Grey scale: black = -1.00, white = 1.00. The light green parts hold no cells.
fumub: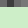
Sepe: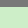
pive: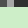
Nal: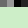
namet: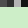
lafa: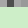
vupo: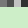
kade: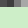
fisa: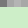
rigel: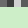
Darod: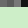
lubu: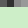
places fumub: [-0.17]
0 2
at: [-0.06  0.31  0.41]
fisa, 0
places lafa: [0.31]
0 2
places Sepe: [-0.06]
0 1 2 3

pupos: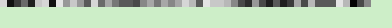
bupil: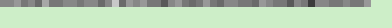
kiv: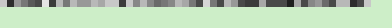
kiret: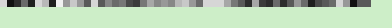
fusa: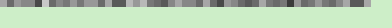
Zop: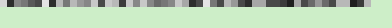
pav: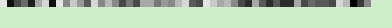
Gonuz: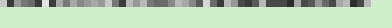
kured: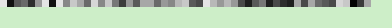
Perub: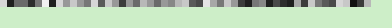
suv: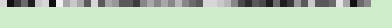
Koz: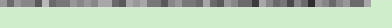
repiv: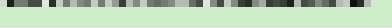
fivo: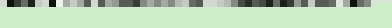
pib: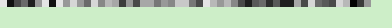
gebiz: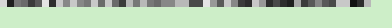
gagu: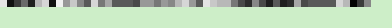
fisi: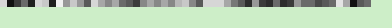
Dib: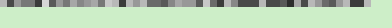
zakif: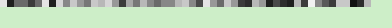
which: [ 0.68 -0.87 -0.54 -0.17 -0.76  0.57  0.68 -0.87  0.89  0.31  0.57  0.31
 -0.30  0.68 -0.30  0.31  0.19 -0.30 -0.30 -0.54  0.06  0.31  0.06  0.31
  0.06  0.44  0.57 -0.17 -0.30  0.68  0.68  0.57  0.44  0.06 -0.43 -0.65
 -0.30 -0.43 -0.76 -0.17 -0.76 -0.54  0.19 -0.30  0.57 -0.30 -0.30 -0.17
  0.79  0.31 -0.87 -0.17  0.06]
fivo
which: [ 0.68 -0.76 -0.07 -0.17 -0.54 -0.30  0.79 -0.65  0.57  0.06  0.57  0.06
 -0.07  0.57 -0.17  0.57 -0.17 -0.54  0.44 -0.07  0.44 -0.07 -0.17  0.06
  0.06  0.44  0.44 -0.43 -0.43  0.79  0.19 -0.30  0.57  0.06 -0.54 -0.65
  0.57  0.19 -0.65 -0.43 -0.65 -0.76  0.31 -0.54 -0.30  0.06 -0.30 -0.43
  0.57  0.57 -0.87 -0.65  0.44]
gebiz

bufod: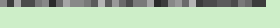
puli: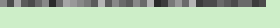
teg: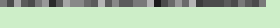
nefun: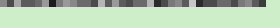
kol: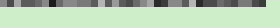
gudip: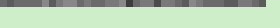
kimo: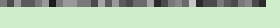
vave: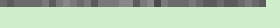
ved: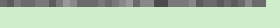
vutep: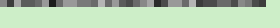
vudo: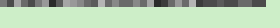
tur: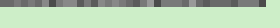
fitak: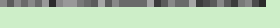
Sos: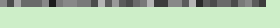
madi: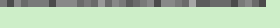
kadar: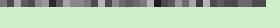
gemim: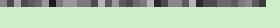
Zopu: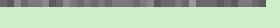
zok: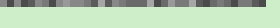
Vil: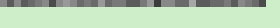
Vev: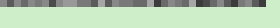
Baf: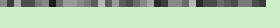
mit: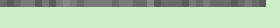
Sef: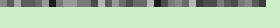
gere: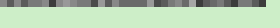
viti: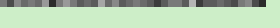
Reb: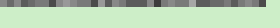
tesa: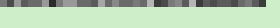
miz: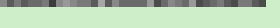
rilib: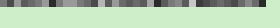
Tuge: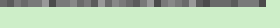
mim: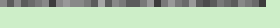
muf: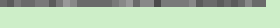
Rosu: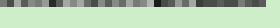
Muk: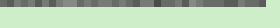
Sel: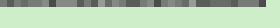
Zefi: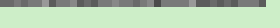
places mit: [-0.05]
3 4 6 8 10 12 13 14 15 17 18 27 29 35
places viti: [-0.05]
0 4 8 10 19 24 25 34
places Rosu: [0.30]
2 9 11 18 27
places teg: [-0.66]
7
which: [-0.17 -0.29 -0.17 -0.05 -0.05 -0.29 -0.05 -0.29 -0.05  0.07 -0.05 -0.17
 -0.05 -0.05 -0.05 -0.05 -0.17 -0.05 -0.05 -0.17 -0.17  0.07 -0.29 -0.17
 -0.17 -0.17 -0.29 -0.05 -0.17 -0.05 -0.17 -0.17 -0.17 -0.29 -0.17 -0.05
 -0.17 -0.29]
mit
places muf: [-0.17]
0 3 4 11 12 13 14 15 19 29 30 32 34 36 37

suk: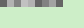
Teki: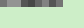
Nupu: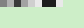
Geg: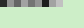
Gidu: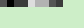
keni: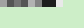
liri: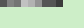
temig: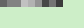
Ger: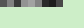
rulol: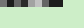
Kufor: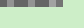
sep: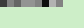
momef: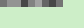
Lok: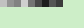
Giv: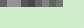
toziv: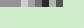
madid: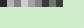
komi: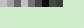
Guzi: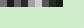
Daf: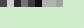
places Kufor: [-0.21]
0 2 3 5 6
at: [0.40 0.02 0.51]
suk, 1
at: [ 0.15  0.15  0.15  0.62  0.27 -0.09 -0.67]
toziv, 0
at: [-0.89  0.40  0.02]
sep, 6
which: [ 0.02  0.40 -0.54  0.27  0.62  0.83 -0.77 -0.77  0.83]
Nupu
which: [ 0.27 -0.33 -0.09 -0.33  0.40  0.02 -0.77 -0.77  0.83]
keni
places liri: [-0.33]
0 6 7

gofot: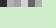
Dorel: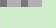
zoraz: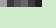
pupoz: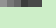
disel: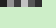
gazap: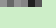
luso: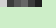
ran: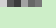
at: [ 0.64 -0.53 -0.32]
luso, 0
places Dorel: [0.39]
1 2 4 5

